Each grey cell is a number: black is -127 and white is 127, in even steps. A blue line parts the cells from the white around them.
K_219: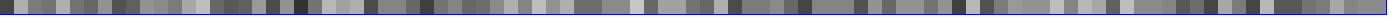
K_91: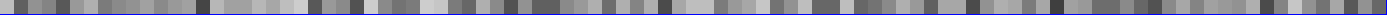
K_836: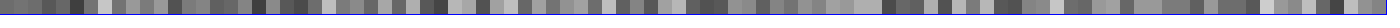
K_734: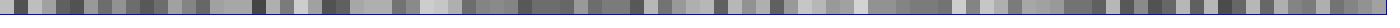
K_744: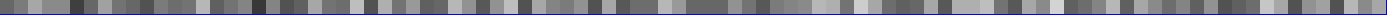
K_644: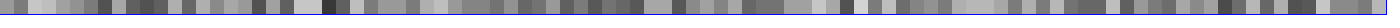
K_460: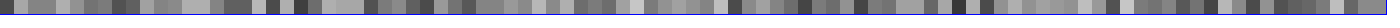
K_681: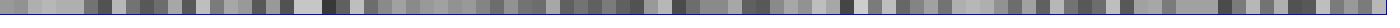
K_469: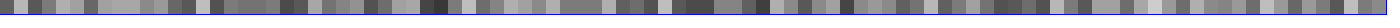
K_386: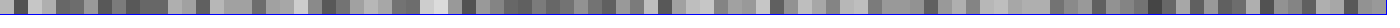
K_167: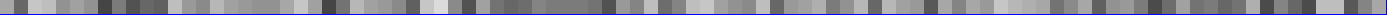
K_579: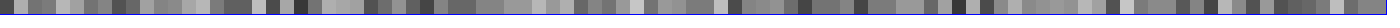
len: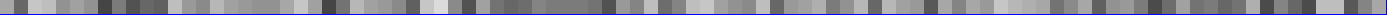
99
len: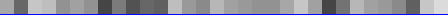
32

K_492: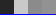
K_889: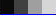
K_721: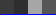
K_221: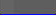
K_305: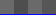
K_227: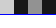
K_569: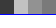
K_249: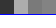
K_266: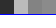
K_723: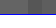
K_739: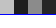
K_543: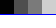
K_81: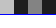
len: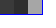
3
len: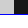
2
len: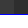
2
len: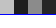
4
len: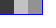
3
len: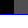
2
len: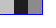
3

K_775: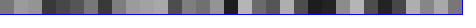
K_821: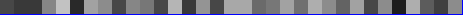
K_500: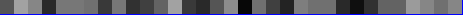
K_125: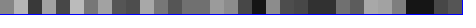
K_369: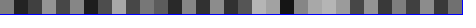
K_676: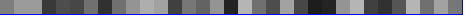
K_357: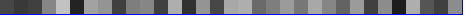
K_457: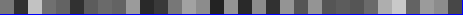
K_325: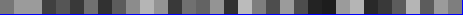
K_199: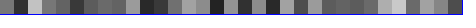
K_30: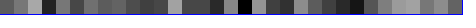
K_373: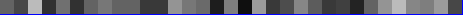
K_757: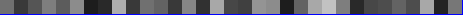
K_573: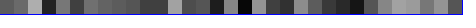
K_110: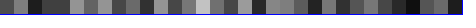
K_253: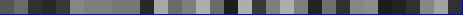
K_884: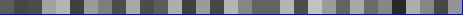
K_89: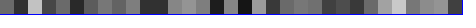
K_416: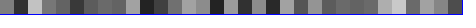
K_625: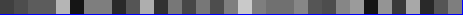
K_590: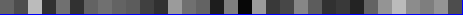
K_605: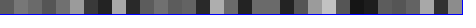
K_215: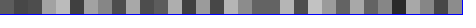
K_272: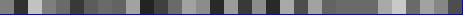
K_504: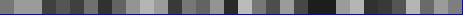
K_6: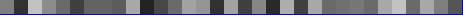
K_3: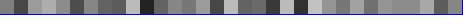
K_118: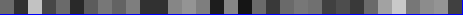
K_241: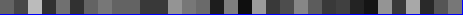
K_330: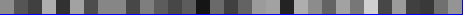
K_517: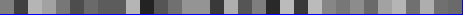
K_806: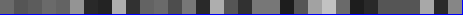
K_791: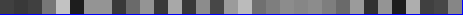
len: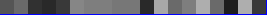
19
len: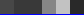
6
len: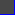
1
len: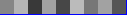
9
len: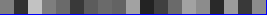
19
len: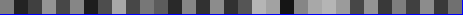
33
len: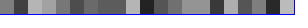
21

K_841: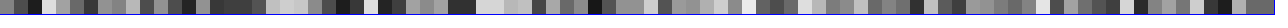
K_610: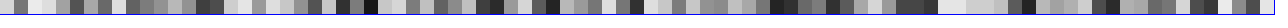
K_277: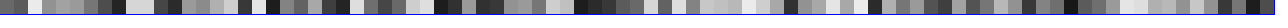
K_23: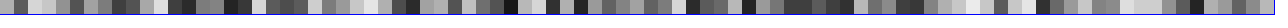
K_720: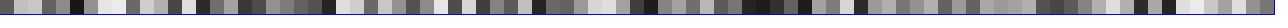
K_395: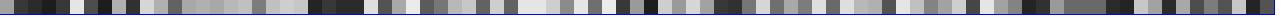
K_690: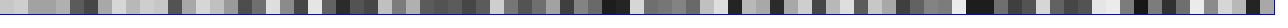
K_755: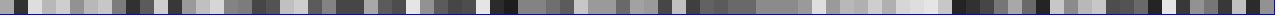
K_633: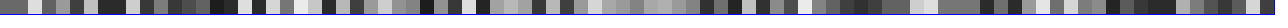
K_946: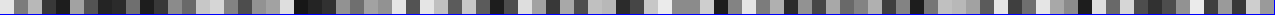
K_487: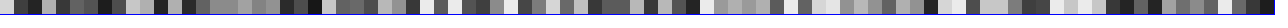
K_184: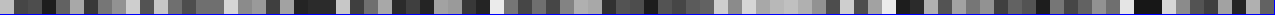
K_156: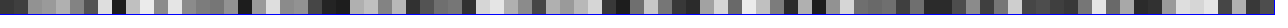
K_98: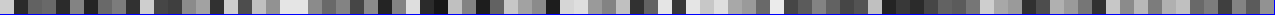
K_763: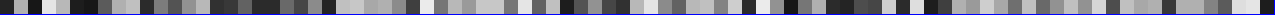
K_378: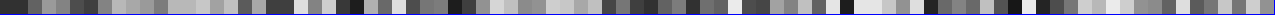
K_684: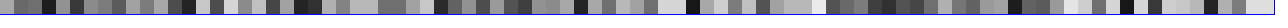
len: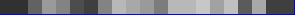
21
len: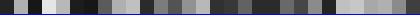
30
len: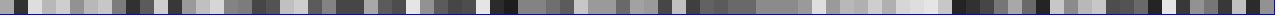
91
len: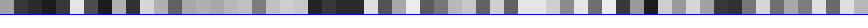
62

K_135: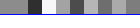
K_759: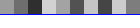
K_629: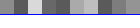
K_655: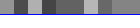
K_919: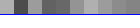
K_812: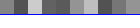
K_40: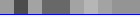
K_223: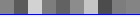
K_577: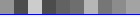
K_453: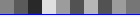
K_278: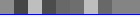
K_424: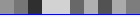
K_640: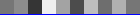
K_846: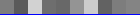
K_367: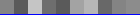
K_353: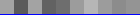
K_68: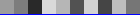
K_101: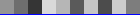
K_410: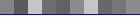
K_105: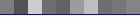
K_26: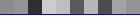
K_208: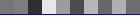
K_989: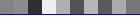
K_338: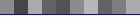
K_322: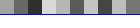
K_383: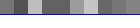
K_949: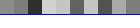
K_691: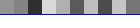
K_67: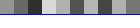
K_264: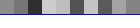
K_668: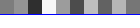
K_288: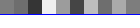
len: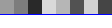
8
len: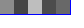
5
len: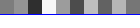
10
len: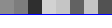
8
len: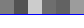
6
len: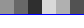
6
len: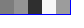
5

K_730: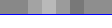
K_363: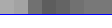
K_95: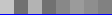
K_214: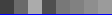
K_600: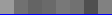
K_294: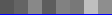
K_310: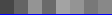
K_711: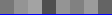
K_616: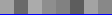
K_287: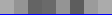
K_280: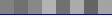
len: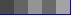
5
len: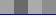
4
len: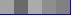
5
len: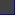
1

